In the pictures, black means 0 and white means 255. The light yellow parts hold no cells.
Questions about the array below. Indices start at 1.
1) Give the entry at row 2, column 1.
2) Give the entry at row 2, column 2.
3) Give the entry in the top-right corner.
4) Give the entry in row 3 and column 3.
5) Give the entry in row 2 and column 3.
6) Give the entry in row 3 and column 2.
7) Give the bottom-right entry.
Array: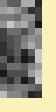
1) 158
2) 171
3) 37
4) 109
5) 146
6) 122
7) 49

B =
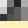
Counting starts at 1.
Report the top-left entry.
227
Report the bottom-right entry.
133
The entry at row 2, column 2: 66
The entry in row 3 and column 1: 50

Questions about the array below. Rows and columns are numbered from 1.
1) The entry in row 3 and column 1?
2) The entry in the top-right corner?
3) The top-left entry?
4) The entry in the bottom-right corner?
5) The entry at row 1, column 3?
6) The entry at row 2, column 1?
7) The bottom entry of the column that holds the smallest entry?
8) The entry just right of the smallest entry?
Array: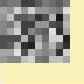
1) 149
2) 120
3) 108
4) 165
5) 120
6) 165
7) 192
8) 165

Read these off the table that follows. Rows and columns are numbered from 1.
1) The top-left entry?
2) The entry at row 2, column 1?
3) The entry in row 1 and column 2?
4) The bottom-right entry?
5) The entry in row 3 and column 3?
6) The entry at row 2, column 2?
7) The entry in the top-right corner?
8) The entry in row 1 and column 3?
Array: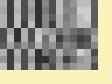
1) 177
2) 164
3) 62
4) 78
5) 189
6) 62
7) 93
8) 189

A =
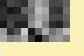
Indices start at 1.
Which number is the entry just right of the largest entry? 22
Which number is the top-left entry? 34
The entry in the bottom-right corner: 128
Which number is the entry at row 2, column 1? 47
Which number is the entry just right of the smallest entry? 84
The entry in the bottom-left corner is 170
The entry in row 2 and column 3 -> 34
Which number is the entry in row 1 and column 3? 59
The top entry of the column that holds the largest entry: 47
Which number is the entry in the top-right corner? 98
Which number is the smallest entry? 8
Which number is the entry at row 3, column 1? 47
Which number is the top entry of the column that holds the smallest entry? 170
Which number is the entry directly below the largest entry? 170
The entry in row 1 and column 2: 71

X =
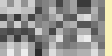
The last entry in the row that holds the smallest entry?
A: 161
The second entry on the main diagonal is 206
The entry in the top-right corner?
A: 130
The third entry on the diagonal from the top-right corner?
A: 221
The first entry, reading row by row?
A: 206
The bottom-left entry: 177
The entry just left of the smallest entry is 161
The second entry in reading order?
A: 146
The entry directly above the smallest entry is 70
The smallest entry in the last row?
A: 43
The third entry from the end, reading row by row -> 177
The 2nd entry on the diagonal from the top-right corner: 177
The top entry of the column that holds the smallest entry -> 114
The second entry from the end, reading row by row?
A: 221
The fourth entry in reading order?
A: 146
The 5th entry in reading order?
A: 206
